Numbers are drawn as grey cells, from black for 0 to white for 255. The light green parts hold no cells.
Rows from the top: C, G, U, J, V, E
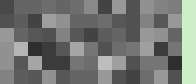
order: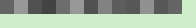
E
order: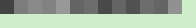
C
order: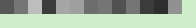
V
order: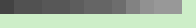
E
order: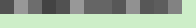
E

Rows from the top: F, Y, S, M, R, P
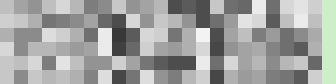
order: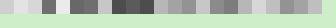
F
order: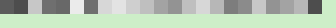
F
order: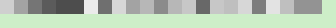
R

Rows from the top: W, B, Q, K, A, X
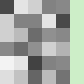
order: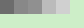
Q
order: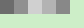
K
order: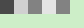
B
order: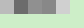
Q
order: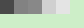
W

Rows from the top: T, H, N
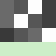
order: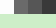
N
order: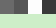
N
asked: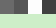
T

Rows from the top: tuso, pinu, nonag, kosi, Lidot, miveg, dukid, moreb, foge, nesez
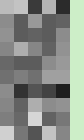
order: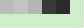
tuso
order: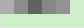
moreb
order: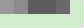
Lidot
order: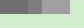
miveg
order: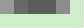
Lidot
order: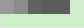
pinu

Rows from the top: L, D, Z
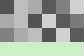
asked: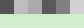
L
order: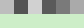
D
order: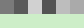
D
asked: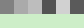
Z

